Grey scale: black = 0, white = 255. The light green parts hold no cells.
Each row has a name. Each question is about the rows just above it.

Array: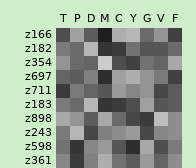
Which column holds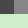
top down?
D
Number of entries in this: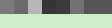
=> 8
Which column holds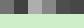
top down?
Y
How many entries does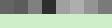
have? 8
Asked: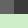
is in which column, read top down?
T
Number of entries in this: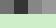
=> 4
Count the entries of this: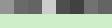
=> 8

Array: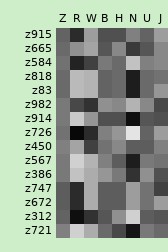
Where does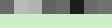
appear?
z818
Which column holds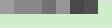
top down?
J
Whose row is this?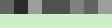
z915
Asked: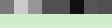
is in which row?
z914
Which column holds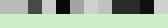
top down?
R

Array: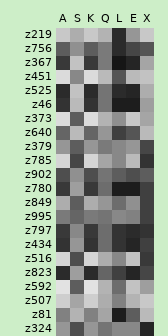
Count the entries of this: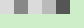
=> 5
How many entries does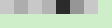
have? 7
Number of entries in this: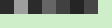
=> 7
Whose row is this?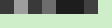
z780
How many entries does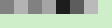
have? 7
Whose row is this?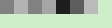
z81
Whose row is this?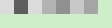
z373

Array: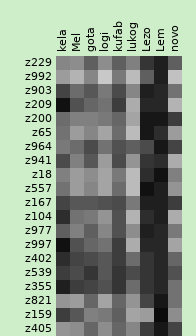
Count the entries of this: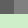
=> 2
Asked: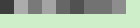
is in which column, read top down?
novo
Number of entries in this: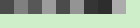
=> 9

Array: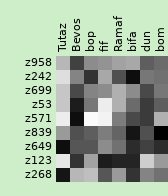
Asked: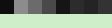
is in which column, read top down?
bifa
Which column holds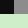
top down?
bifa
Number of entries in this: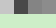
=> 4
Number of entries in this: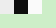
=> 3
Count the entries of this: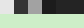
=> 6

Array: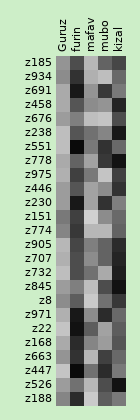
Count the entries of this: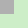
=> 1
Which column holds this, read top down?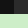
furin
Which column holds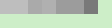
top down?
Guruz
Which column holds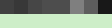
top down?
furin
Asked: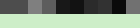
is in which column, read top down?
furin
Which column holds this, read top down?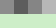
mafav

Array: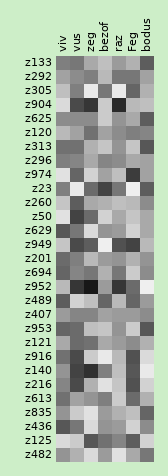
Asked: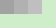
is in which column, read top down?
bodus
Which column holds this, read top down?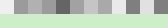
bezof
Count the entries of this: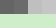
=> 4
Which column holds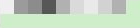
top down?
bodus
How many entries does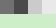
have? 4

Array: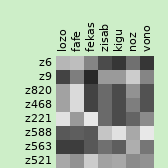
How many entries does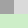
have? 2
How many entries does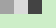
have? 3
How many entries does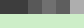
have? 6
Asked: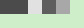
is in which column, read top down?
kigu
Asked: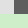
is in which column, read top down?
kigu
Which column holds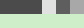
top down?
kigu
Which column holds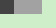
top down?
lozo

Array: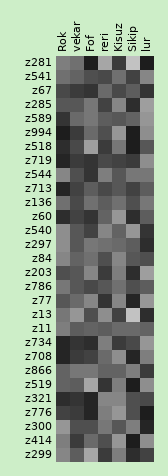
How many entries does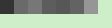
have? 7
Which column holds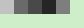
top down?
Sikip
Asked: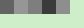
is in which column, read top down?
lur

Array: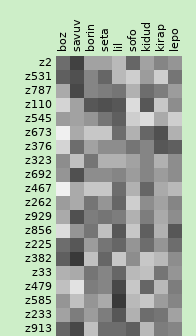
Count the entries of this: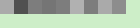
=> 9
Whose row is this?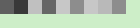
z382
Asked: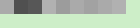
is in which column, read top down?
kirap
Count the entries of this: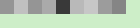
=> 9
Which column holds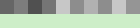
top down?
seta

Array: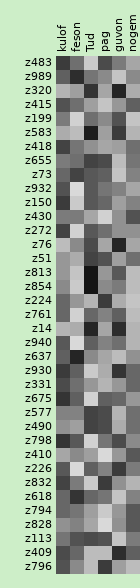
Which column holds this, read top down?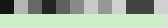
Tud
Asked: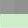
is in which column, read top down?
guvon
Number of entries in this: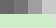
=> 4
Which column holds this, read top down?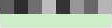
guvon
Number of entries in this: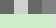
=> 4
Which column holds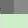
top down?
nogem

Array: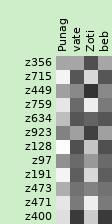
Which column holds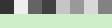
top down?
Zoti
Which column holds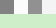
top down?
Punag
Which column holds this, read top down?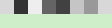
Zoti
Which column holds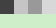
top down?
Zoti
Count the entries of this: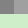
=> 2
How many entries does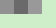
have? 3
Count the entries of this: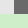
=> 2

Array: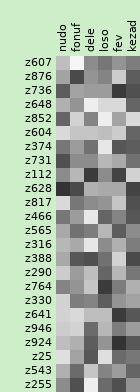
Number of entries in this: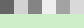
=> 6
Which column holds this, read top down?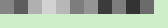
fev
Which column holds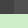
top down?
kezad
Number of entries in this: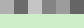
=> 6

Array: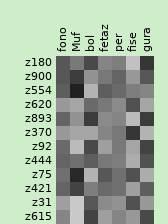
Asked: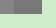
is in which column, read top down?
per
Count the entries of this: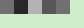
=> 5
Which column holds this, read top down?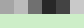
Muf
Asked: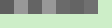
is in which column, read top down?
fono
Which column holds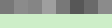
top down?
fetaz
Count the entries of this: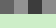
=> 4
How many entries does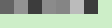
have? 7

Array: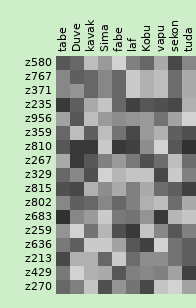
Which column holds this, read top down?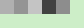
Kobu
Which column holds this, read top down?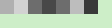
vapu
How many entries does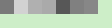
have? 7

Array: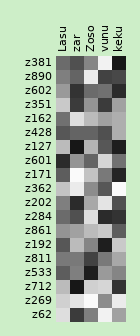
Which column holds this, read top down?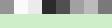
zar
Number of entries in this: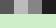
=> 4

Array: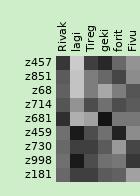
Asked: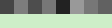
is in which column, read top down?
forit
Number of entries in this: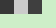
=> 3
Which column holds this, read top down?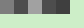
Tireg
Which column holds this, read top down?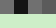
geki
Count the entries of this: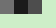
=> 3
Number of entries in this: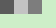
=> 3

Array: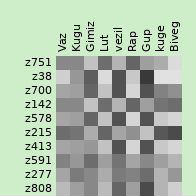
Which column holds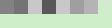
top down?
kuge
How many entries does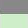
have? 2

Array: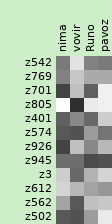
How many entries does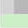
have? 2
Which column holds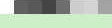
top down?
nima
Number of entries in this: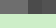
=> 4
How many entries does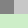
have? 2

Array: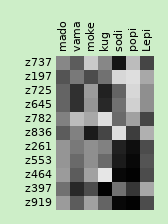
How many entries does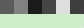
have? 6
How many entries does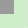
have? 1
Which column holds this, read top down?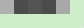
Lepi
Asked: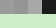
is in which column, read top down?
moke
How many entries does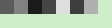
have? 7

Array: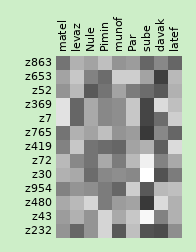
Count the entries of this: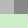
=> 2
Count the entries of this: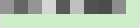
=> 9
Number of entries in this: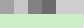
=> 6
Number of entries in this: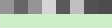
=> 8
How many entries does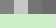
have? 4

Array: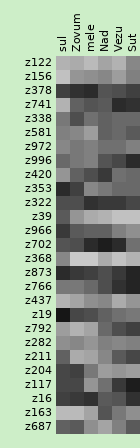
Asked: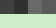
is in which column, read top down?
Sut
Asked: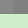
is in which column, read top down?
Sut
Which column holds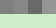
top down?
sul
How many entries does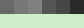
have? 6
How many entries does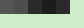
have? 5

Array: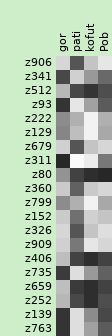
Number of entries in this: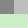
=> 2
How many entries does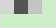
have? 3
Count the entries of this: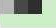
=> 3
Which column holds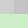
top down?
kofut
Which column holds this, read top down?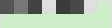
pati

